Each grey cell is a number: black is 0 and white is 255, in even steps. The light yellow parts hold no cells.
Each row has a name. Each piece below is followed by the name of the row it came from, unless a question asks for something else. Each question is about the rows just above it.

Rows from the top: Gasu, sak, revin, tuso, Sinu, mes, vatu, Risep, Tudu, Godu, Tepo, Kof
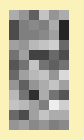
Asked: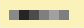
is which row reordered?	revin
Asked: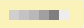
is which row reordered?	Godu
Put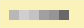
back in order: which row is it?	tuso
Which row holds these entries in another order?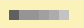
Risep
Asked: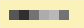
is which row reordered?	Tudu

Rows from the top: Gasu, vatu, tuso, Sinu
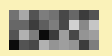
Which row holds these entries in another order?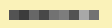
Gasu
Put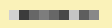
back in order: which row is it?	vatu
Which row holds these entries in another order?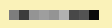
Sinu
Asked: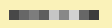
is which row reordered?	vatu
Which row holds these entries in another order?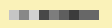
vatu
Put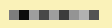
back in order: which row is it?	tuso

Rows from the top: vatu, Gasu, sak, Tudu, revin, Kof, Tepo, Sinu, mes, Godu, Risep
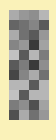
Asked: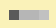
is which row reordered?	mes
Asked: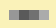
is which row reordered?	sak
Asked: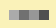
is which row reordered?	Risep

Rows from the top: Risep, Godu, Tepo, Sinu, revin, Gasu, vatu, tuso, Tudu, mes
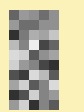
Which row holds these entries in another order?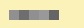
Risep
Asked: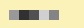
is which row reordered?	Tudu
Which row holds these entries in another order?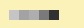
Tepo
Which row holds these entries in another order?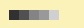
Tudu
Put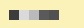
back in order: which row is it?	vatu
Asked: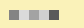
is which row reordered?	tuso

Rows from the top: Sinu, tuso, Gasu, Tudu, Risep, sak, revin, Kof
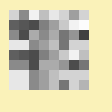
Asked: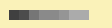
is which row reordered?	Gasu
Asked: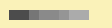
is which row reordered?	sak
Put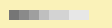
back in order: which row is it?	Tudu
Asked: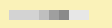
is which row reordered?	revin

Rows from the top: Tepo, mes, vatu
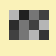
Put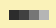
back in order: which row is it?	mes
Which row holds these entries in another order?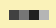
Tepo

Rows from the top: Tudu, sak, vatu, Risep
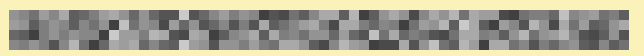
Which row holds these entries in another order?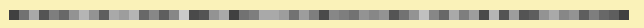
vatu
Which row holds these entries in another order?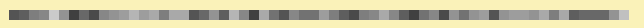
Tudu
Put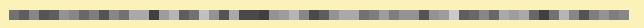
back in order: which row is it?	Risep
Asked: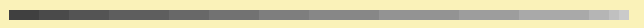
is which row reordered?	sak

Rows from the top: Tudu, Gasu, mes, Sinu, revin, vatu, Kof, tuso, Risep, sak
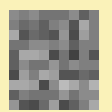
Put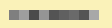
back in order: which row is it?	mes
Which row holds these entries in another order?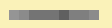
vatu
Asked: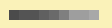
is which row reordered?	Kof
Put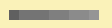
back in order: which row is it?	vatu
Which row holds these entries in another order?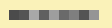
mes
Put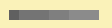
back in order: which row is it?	Tudu

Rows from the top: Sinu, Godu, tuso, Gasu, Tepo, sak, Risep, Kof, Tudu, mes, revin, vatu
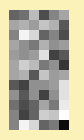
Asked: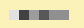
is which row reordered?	Kof
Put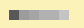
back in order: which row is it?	Godu
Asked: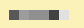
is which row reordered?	Kof

